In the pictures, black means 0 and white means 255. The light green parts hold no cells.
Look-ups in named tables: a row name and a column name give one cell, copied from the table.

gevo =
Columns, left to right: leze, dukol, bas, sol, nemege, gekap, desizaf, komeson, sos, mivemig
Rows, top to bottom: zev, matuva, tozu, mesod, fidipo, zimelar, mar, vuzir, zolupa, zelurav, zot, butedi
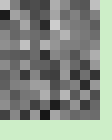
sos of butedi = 113
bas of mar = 151
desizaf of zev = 138
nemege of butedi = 22
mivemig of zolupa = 152
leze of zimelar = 97

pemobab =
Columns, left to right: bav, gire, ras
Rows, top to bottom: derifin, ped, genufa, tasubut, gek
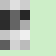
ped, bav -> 46
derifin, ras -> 206
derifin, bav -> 191
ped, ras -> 38
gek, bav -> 93
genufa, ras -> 172
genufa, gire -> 100
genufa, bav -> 44
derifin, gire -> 223
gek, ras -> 187
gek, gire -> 210
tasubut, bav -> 197
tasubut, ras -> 239
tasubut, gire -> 222
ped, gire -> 100
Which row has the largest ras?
tasubut

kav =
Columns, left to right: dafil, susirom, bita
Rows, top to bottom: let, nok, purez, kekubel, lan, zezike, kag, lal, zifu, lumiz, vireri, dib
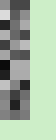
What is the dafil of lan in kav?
62
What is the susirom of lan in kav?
153
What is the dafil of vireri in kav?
138
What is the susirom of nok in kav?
92
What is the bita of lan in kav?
187
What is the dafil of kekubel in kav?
177
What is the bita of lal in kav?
172
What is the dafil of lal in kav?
31
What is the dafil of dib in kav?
129
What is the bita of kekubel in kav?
71
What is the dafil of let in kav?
144
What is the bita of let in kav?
71
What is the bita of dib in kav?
122
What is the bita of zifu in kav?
38
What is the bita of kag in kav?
173
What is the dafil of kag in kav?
11
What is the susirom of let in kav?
72
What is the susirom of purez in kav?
113
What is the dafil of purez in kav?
37
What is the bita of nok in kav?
141

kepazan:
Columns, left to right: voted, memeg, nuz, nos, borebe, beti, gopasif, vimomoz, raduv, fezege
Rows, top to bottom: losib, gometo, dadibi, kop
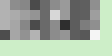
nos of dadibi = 75
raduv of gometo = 95
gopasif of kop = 149
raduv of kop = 88
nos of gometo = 148
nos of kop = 179
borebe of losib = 106
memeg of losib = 141
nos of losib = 75
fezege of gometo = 158
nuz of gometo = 159

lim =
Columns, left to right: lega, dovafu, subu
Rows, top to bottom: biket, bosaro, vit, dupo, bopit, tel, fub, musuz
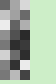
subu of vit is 175
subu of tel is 45
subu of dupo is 42
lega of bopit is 120
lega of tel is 209
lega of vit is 236
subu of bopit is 58
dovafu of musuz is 185
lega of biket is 104
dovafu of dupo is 81
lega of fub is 130
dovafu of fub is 50
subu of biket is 216
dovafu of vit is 99
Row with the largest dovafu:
musuz

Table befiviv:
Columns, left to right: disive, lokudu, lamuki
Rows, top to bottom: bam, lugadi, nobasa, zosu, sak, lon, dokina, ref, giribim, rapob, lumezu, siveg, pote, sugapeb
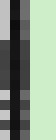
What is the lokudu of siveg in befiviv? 20
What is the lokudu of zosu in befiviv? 18
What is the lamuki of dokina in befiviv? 62
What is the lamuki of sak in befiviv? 66
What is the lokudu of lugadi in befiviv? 24
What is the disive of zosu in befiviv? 194
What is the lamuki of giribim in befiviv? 63
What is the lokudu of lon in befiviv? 22
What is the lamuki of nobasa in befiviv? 92
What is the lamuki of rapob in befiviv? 106
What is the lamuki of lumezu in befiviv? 67
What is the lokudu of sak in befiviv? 22
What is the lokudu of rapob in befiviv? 21

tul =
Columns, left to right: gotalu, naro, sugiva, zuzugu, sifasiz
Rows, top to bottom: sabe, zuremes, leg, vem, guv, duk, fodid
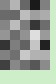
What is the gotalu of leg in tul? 133
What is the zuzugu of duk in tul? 178
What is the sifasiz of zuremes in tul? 172
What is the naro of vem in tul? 109
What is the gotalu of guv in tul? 52
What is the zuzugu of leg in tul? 54
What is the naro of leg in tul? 188
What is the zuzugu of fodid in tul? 87
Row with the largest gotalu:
vem

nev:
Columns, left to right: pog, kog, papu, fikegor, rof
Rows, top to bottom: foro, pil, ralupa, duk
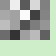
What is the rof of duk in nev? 96
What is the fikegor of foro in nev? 216
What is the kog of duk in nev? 51
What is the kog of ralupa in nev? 161
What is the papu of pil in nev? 251
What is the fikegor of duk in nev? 186
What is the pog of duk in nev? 108
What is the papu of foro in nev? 90
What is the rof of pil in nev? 132
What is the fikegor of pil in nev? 64
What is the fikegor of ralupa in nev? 125
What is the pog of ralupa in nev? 189
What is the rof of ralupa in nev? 149
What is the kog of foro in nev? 238
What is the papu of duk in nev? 159

